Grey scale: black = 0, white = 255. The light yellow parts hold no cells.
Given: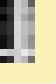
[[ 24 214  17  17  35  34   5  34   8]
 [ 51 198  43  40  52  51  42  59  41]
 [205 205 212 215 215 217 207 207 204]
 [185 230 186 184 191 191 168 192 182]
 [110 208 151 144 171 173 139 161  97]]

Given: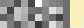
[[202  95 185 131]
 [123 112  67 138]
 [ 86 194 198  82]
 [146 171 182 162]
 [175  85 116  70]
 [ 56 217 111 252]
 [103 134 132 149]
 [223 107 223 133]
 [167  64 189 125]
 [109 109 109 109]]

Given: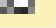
[[ 88 189]
 [143  96]
 [ 53 245]
 [ 40 251]
 [137 112]]

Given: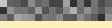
[[128  52 198]
 [ 95 148  97]
 [165 118  92]
 [153 118  75]
 [145  96 138]
 [ 82 153  98]
 [119  84 112]
 [115 115  68]
 [135  91  70]
 [ 92 138 162]
 [ 88 176  50]
 [138 108 115]
 [112 145  54]
 [ 92 114 117]
 [ 48  92  77]
 [142 120  96]]

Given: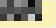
[[ 60  83 135]
 [144  76  67]
 [ 33  88 147]
 [ 86  75 126]
 [200  68  12]
 [ 36  92 103]]

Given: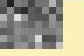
[[103 159  95 135 179  80 102]
 [ 87 122 102 111 116 139  34]
 [142 131 141 132 219  67 126]
 [148 113 132 114 148  45 116]
 [111 132 127 102  91  93  71]
 [170 215 129 131  88  79 114]
 [115  75 123 105  86 136 116]
 [104  82 124 141 150  71 177]
 [192 124 140 127  87 128 105]]

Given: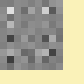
[[132 139 152 128 133 133 126 146 139 127]
 [112  62 171 143  67 141 183 113 224 125]
 [146 139 152 134 126 134 138 140 139 139]
 [135 147 105 139 154 137 122 132 110 137]
 [124 104 114 146 116 144 141 130 163 128]
 [136 148 165 132 135 130 138 137 135 140]
 [128 102 179 127  83 136 149 133 207 118]
 [123 130  67 143 171 134 122 129  90 146]
 [138 124 131 140 113 118 138 133 146 153]]

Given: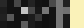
[[ 24  33  29  40]
 [ 19  88  19  19]
 [ 18  18  18  71]
 [ 93  19 195  19]
 [ 28  28  72  35]
 [ 19  55  23  19]
 [ 16  16 118  16]
 [ 19  19  19  74]
 [119 119 119 119]
 [ 26  26 113  33]]
